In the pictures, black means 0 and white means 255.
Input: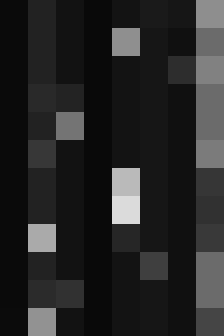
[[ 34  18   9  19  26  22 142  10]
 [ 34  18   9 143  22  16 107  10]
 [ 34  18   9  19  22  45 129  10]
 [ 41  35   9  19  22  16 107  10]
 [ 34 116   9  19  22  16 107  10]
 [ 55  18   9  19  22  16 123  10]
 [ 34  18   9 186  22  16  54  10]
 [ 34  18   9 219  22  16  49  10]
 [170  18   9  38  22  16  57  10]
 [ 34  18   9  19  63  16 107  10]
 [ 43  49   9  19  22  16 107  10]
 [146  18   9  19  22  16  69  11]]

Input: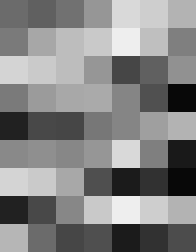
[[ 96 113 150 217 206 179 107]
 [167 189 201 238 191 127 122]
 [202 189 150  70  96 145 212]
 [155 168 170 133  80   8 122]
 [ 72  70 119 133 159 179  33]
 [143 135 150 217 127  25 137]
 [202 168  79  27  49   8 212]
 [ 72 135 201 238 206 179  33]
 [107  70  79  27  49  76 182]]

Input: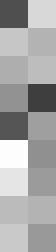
[[216  79]
 [179 198]
 [189 174]
 [ 62 146]
 [159  85]
 [144 253]
 [155 229]
 [179 187]
 [153 201]]

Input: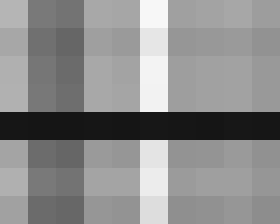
[[121 115 168 166 247 160 163 167 157 181]
 [112 102 159 154 230 150 152 154 146 167]
 [118 107 168 163 243 158 161 162 153 176]
 [120 110 168 165 242 158 161 162 153 177]
 [ 21  21  22  21  23  22  21  23  22  22]
 [108 102 154 150 228 147 148 154 145 164]
 [121 115 164 164 236 155 159 159 150 176]
 [107 103 150 147 221 143 145 150 141 161]]

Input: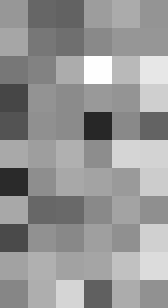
[[102  98 157 171 148 151]
 [119 111 137 150 150 166]
 [130 172 254 185 231 119]
 [147 139 153 148 207  70]
 [144 139  39 137  99  83]
 [158 176 141 213 211 169]
 [142 168 163 154 204  42]
 [103 105 137 163 143 168]
 [145 136 159 144 208  74]
 [176 162 165 193 220 162]
 [174 213  96 172 145 134]]

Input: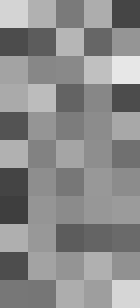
[[177 122 173  69 212]
 [ 92 182 102 149  76]
 [135 137 192 231 163]
 [188  99 135  76 170]
 [149 124 140 168  83]
 [130 165 142 112 177]
 [142 119 152 140  68]
 [149 139 151 155  62]
 [152  92 100 106 175]
 [163 148 176 145  77]
 [118 173 158 214 119]]

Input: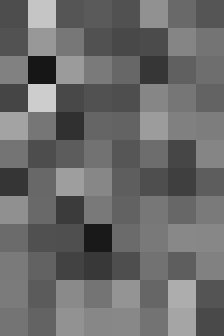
[[197  85  90  81 145 105  85  77]
 [152 119  81  72  75 133 116  82]
 [ 22 155 122 103  54  96 110 129]
 [205  72  81  78 134 118  99  69]
 [118  48 101  99 156 128 125 163]
 [ 77  92 114  86 109  70 133 116]
 [104 158 135  94  78  63  93  53]
 [105  59 121  98 119 103 122 144]
 [ 80  79  25 107 121 136 135 107]
 [ 98  66  56  78 114  94 129 122]
 [ 91 138 116 148 102 173  84 123]
 [ 99 146 135 136 115 165  73 116]]

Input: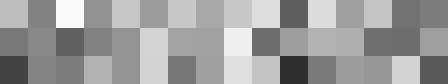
[[130 249 146 198 156 200 168 200 221  95 220 159 197 114 124 190]
 [137  97 129 147 212 162 161 239 109 158 179 174 111 110 159 120]
 [131 124 178 147 211 118 159 223 195  46 122 156 150 211  89  67]]
